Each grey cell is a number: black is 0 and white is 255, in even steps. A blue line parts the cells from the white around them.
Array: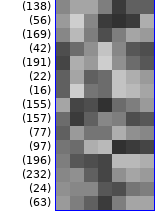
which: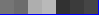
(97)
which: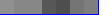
(24)

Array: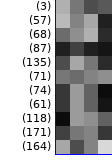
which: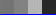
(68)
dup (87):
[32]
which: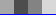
(164)
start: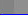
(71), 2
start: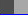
(135), 0
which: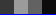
(74)

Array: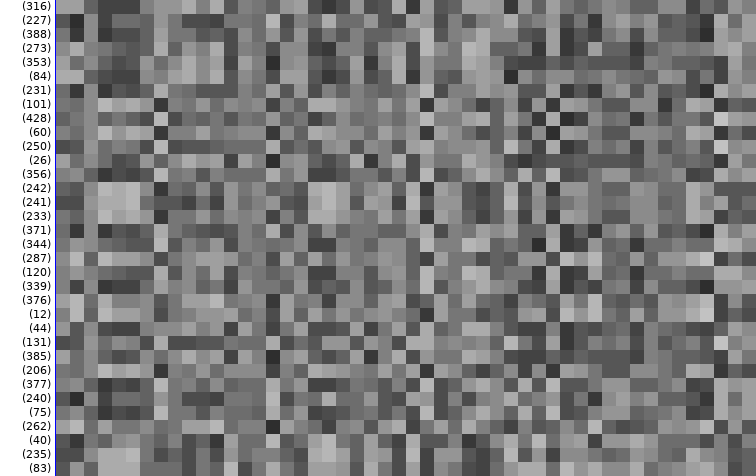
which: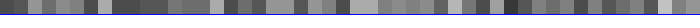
(131)
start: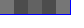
(235), 6
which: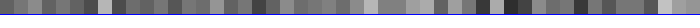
(428)

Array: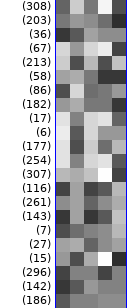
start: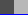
(213), 1
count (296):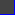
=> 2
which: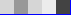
(67)
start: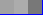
(58), 0
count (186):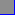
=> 2
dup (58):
[55]

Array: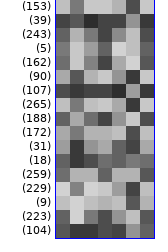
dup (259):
[179]
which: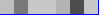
(153)

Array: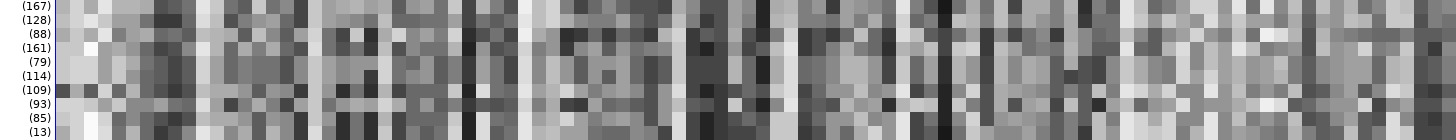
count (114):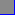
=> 9
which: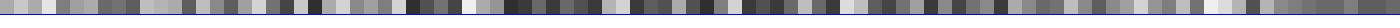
(88)

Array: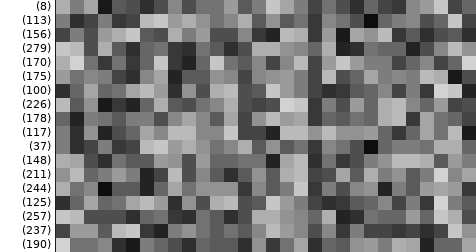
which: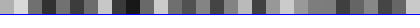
(170)
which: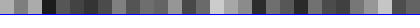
(8)
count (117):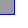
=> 1
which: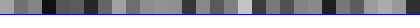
(244)
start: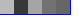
(178), 24
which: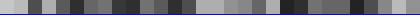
(279)

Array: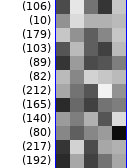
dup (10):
[177]
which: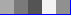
(212)
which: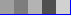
(140)
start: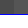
(89), 2
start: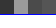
(89), 0
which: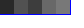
(165)

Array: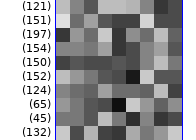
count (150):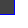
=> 1
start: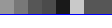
(152), 1
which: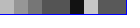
(152)
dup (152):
[86]
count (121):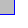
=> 3
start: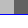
(197), 7
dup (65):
[151]

